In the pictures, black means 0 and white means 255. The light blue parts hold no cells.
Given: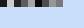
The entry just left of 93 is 37
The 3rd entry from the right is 77
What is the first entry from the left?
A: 25

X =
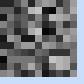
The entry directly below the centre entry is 65
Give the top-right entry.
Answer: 156
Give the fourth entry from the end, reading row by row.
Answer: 52
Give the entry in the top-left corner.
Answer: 38
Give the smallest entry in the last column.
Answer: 81
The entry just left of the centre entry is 22
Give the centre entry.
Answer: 156
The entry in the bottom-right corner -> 144
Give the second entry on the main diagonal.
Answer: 95
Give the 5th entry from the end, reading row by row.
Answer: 22
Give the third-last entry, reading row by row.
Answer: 81
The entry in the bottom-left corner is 131
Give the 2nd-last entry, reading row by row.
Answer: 52
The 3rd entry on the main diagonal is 81
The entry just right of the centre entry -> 81
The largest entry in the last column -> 170
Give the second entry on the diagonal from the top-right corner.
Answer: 95

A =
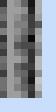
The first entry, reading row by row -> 50
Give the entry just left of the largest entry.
23
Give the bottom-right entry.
143
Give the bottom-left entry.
88
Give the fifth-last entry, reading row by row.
158
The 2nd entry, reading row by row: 158
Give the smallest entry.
9
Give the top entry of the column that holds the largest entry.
172
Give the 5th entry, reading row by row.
23
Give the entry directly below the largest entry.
184
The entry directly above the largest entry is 143
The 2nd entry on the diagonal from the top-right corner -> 35
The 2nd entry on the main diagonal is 158
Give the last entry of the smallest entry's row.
172
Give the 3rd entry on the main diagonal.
143
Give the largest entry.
197
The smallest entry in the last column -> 88
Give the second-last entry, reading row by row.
50
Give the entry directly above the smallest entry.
74
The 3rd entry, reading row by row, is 143
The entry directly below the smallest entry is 74
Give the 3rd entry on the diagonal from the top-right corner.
113

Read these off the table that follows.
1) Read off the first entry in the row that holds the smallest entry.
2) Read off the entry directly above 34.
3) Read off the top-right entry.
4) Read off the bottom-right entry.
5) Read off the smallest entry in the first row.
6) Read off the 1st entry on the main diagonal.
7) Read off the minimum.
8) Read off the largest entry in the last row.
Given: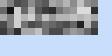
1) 103
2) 181
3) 127
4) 60
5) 75
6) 167
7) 18
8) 193

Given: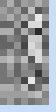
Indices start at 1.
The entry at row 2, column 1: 158
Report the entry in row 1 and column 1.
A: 133
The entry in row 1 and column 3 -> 117
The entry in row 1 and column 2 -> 174
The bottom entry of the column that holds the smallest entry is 133
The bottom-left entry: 133
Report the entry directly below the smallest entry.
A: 203
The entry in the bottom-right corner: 145
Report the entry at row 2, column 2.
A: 133
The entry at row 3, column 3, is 133
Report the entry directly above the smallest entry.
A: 217
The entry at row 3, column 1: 145
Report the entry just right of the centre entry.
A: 203
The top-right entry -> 145
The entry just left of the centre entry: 117
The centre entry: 101
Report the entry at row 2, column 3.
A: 158
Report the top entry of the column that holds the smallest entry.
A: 174

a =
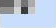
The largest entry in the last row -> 212
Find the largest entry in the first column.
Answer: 144
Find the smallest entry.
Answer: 59

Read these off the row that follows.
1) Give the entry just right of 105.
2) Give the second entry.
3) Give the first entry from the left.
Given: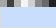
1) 33
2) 64
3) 166

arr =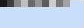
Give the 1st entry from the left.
24
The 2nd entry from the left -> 63

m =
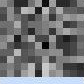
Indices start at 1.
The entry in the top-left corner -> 141
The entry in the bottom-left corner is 98
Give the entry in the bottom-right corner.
55
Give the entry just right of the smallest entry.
126
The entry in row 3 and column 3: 112
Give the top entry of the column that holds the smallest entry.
17
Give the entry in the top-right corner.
126
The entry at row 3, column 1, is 71
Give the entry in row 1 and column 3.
41
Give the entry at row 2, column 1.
85
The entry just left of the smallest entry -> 157
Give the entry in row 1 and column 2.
112
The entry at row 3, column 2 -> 141
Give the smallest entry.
3
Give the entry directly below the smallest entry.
126
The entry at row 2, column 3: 71
